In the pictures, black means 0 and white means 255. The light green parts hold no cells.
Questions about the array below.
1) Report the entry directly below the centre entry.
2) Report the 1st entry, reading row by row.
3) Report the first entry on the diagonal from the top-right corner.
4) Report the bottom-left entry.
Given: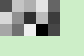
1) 239
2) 79
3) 101
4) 166

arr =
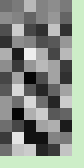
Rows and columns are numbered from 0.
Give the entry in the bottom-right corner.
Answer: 195
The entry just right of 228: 17
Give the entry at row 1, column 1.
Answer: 131
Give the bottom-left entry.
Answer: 110
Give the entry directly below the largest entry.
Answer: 151
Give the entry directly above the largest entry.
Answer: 131
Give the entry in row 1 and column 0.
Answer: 141
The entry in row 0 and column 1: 122
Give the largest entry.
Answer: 238
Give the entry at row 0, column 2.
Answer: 185
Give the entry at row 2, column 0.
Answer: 79
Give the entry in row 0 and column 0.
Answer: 110
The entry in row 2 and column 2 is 70
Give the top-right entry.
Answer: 122
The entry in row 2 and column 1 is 204

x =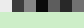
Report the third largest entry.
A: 113
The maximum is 236
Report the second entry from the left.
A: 61

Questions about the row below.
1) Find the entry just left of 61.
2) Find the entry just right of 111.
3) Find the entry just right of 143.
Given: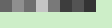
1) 121
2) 197
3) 111

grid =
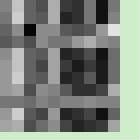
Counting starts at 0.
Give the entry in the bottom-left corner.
163
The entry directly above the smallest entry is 99
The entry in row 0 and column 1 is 194
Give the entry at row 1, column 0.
118
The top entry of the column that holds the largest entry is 118
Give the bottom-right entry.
163
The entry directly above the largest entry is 130
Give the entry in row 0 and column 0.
130
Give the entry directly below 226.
130
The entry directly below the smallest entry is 78
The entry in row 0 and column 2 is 99
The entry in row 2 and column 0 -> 99
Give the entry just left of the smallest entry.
140
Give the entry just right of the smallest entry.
140

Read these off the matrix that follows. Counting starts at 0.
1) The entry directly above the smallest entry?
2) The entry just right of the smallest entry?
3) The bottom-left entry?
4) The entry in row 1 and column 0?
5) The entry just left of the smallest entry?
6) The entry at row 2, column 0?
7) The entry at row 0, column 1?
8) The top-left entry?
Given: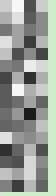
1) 162
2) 151
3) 128
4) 174
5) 151
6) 118
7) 247
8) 205

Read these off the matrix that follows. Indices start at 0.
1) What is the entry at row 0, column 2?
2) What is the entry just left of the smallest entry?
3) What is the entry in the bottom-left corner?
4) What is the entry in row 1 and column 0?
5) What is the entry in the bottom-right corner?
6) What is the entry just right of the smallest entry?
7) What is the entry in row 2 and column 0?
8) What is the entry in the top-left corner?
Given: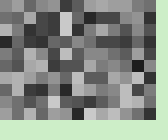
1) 103
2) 112
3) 158
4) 112
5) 51
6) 136
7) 178
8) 136

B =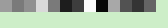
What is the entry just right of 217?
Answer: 122
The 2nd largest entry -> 217
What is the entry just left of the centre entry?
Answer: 29
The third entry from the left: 144

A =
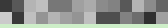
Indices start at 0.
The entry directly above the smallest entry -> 139
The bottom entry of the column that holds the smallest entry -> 48
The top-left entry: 57
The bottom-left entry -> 203
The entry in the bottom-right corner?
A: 160
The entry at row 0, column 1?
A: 88
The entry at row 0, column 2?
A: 180
